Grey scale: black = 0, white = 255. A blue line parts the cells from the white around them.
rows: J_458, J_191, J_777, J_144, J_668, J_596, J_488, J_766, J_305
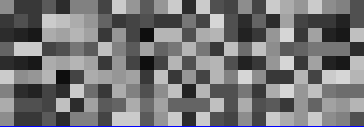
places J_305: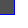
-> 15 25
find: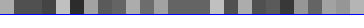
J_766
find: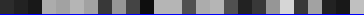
J_777
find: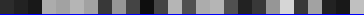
J_668
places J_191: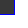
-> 0 2 8 11 12 22 23

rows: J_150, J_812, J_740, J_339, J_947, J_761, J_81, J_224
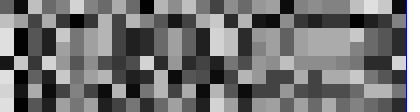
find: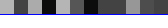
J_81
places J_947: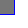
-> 16 25
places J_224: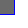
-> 11 22 24 26
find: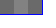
J_224

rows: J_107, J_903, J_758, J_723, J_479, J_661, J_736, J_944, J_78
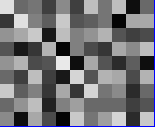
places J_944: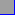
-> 5
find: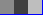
J_107
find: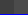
J_758
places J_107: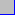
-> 6 8

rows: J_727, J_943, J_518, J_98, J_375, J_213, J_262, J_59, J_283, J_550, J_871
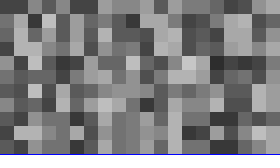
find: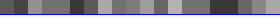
J_871
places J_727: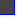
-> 0 1 5 6 16

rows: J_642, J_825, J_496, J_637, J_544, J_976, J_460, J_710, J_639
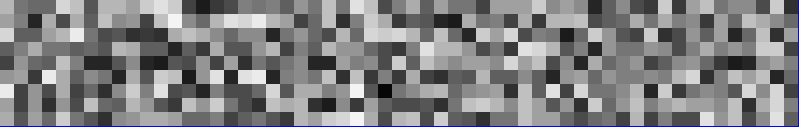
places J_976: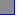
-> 6 21 37 46
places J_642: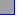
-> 9 31 35 36 37 40 49
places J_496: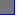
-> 6 20 39
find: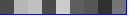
J_639
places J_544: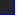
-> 6 7 10 22 23 41 53

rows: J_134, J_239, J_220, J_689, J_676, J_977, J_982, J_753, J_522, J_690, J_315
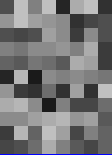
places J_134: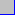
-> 1 3 6
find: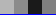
J_753
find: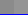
J_689
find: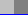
J_134
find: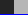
J_977
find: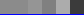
J_689
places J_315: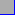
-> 3

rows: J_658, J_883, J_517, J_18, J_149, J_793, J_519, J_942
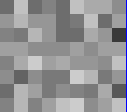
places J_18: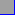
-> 0 1 5 7 8
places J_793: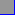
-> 8
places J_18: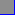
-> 2 3 4 6

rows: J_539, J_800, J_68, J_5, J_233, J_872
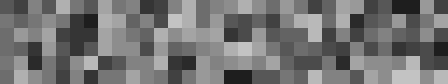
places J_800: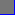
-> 0 2 4 30
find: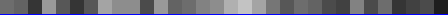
J_5
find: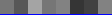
J_539
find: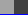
J_68
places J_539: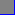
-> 2 9 12 15

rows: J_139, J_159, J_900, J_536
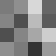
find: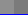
J_536
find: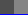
J_900
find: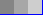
J_900

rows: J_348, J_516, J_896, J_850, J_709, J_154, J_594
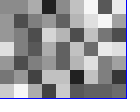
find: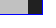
J_154
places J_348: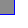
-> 0 1 4
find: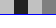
J_154
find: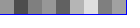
J_709
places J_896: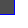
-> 2 5 8

